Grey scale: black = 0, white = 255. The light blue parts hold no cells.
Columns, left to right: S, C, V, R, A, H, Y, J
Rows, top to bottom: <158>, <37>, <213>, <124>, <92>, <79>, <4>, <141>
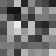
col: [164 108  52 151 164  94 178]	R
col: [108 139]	A
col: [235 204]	V
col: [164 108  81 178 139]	J
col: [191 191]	A

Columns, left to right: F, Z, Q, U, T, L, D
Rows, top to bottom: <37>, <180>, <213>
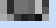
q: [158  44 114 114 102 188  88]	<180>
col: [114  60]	Q
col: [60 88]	D
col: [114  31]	U

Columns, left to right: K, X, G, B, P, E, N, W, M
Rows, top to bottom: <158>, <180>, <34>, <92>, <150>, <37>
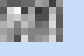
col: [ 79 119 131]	N
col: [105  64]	B
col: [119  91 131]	K
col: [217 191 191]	X
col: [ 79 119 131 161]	N

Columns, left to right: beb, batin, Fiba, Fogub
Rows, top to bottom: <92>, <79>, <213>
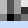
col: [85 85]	batin
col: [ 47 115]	Fogub
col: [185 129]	beb

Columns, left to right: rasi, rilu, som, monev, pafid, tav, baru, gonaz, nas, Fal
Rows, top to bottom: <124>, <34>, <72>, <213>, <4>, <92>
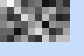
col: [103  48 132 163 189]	Fal
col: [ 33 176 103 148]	gonaz
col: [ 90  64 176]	tav

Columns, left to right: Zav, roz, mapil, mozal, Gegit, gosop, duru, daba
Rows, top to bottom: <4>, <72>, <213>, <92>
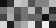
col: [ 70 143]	mapil
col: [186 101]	Gegit
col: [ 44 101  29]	daba
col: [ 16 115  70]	Zav
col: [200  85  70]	mapil
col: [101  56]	gosop

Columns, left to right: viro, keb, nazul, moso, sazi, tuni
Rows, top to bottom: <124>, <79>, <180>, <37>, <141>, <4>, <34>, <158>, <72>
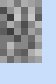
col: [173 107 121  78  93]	moso
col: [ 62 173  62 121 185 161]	keb
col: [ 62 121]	keb

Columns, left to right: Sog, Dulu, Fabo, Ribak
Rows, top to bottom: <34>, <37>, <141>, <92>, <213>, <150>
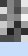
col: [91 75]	Fabo
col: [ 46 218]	Ribak
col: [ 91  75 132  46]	Fabo
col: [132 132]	Dulu
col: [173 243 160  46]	Ribak
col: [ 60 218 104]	Sog

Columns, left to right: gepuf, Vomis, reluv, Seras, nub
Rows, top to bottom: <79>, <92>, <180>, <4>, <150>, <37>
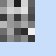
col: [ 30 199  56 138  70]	reluv
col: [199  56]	reluv
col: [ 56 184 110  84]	gepuf
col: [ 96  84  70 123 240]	nub
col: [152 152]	Vomis

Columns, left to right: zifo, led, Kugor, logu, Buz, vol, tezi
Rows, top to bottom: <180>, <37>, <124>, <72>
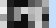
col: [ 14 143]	Kugor
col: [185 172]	Buz
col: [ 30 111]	tezi

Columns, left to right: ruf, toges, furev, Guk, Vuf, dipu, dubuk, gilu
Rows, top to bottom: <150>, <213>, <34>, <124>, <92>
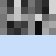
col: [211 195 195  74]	furev
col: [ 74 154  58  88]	Guk
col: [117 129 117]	ruf
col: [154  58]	Guk

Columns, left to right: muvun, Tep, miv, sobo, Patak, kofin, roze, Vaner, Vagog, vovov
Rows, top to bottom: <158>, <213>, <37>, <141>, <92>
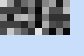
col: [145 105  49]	Patak
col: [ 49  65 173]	miv
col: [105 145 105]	Patak
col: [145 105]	Patak
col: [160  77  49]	Vaner
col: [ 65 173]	miv
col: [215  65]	muvun

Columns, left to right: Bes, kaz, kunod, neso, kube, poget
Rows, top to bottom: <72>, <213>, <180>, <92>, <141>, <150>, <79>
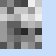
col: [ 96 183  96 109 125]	kaz
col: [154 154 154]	Bes
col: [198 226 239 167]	poget
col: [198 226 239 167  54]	poget
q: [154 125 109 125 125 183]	<150>
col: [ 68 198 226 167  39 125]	neso
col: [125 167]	neso

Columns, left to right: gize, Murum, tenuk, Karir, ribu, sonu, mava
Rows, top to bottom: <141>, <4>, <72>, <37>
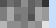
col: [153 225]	mava
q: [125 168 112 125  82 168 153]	<72>
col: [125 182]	gize

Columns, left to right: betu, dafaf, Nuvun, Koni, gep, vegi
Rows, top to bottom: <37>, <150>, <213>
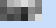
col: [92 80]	Nuvun
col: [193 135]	gep
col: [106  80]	betu
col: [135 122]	vegi
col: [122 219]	vegi

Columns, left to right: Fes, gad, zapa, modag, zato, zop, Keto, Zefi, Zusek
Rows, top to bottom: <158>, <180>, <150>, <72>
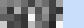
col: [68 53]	Zefi
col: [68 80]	zapa
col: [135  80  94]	zop
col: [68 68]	Zefi
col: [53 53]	modag
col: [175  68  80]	zapa
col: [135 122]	Fes

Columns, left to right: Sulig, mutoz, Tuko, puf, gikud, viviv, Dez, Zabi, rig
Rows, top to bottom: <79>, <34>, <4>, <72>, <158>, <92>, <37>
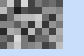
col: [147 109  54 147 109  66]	Dez
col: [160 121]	rig
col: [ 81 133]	rig
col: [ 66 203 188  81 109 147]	viviv

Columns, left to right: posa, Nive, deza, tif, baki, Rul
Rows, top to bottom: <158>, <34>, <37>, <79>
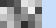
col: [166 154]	Rul
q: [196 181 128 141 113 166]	<37>
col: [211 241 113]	baki
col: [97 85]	deza
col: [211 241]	baki

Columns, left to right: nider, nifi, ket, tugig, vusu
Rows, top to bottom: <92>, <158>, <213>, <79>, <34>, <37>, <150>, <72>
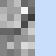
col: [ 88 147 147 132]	ket
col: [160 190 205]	ket

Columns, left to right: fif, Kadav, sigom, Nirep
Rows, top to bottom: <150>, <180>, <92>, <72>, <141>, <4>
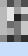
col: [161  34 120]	sigom
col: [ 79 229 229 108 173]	Kadav

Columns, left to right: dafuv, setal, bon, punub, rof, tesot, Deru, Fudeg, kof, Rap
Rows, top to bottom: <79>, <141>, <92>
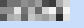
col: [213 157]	Deru
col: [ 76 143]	dafuv
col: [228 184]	bon

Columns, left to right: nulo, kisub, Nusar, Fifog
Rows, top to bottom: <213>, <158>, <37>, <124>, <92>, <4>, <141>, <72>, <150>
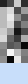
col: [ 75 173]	Fifog
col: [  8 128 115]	Fifog
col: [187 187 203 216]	nulo
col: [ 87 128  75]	Fifog
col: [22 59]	Nusar

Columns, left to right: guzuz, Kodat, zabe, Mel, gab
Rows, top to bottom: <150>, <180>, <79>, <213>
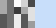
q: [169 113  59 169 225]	<180>
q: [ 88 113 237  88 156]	<213>
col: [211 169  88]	Mel

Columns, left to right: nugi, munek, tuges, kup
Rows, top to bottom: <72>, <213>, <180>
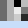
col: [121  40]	kup
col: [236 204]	tuges
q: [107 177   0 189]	<72>
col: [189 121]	kup

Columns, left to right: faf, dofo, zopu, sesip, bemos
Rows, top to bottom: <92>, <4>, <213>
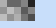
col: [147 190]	faf
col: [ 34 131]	bemos
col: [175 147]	faf

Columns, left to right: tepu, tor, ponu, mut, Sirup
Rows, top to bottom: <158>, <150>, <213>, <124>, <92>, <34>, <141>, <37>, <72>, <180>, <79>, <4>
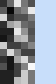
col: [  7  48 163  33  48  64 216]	tor
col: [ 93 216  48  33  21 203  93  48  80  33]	tepu
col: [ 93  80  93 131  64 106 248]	Sirup
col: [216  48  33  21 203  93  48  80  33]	tepu
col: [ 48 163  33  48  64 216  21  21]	tor

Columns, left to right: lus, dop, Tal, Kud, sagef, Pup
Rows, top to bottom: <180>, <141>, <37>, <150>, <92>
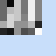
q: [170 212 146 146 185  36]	<150>
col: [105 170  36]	lus
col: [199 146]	Tal
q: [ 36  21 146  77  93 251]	<92>

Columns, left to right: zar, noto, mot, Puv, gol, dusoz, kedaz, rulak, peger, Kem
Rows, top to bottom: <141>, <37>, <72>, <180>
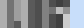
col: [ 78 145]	Kem
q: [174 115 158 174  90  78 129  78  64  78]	<141>
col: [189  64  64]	peger

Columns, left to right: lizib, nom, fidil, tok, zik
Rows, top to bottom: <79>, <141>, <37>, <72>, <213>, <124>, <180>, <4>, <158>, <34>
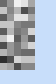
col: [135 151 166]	tok
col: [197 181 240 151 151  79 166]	nom
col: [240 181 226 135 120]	fidil
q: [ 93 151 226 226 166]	<37>
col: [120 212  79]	fidil
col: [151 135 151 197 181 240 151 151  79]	nom
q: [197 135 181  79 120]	<141>

